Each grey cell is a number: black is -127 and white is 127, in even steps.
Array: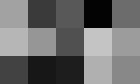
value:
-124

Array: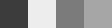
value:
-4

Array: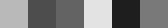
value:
-97

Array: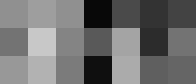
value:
-76

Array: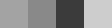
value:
-68

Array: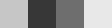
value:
-17

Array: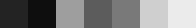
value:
79

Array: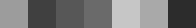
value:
41
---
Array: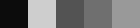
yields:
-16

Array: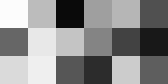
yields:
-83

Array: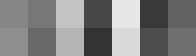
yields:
-56

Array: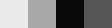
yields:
40

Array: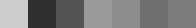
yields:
-17

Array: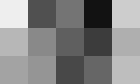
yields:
-55

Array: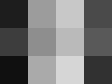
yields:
-78

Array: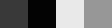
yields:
23

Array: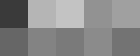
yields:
-12

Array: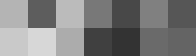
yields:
-55
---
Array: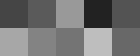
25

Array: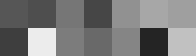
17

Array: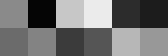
107

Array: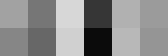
-73

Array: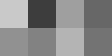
-66

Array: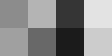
52

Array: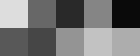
-86

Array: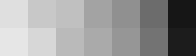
16

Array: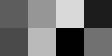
22
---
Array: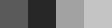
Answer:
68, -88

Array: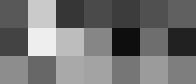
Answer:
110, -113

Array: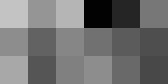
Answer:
67, -125

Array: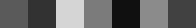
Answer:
85, -111

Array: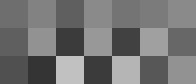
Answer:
65, -75

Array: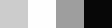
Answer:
126, -120

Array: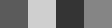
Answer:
79, -75
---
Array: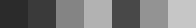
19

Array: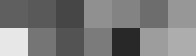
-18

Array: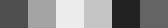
-93

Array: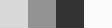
-76

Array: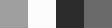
-83

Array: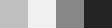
7

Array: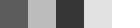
98
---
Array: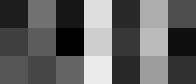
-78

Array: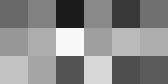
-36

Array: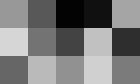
-4

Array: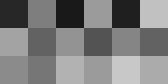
43

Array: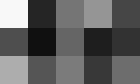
-18

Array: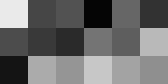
15

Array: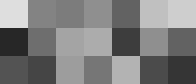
-74

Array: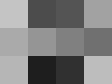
61

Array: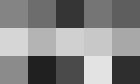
-81
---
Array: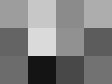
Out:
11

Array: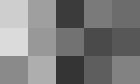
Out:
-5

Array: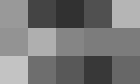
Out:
-47

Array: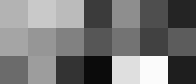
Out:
-49

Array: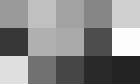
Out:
6

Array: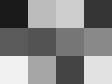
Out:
78

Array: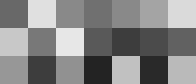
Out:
36

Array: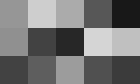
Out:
-40

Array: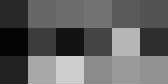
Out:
-37

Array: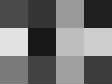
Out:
25
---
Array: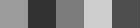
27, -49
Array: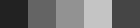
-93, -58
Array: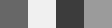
-24, 27
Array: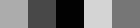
44, -9
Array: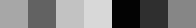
39, 6
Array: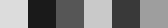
92, 30
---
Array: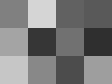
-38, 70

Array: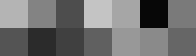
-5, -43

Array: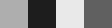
-31, 46

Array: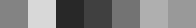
25, 3

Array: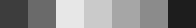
-98, -66

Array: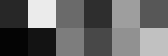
-40, -123

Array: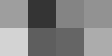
18, 83

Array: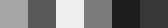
-72, 37
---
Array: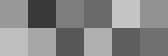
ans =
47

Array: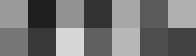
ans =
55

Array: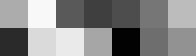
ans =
-125

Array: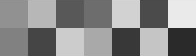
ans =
-71

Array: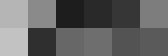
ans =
-17

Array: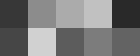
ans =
-35

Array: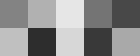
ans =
87

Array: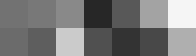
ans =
-76

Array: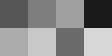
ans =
72
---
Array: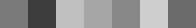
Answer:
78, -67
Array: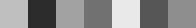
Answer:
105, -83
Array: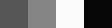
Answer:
123, -122
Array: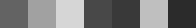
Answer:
86, -84
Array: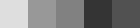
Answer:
94, -75
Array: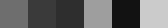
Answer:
75, -109
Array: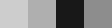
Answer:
77, -103
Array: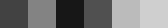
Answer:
79, -104
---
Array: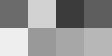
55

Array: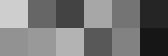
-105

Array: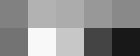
-103

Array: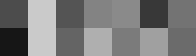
-20

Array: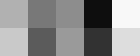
93

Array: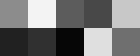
-16

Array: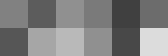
92

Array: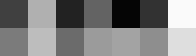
94

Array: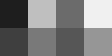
22

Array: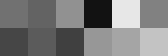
67
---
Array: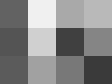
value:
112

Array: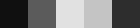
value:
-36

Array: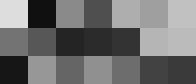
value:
-111

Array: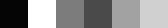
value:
127

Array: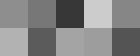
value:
-8

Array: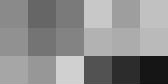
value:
-25

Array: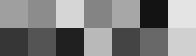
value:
12
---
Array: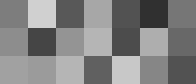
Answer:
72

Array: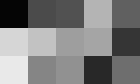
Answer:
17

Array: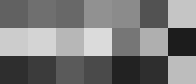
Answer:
-93

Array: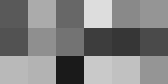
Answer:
73

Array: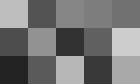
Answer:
55

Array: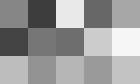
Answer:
53

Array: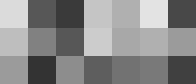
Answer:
-13
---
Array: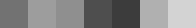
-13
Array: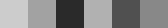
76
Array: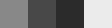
8
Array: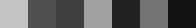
67
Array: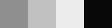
15
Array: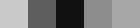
73
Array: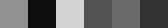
16
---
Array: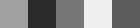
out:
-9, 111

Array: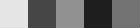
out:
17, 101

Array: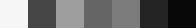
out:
-26, 118

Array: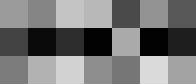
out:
-125, 90

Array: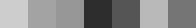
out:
-82, 77

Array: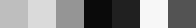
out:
-117, 119

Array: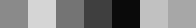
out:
-64, 85

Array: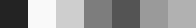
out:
-2, 121
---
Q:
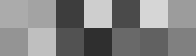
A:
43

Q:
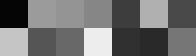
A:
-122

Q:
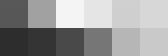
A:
-40

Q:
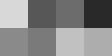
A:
88

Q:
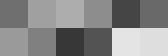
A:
-16

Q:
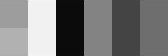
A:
29
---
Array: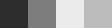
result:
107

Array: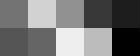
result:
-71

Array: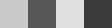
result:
95

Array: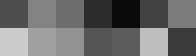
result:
-61

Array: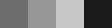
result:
71

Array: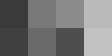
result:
12

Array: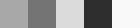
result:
-82

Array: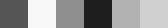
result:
50

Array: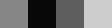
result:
-33
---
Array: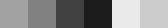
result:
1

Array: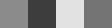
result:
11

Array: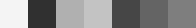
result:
-27

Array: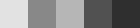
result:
8

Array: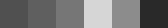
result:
-32

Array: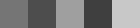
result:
-10

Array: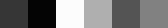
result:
-43

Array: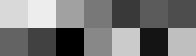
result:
-70
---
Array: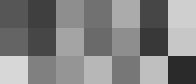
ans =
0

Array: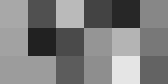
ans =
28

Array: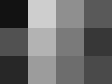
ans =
28

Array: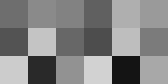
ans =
-86

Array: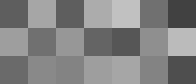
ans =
9

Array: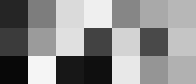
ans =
117
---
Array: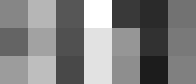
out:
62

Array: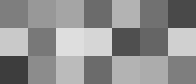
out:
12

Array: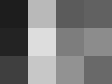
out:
71

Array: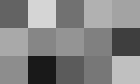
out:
-102

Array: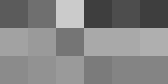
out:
18

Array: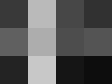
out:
72
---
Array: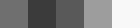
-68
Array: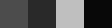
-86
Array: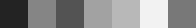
5
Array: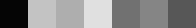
67
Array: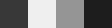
111
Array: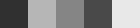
54
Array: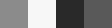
119
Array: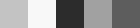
120
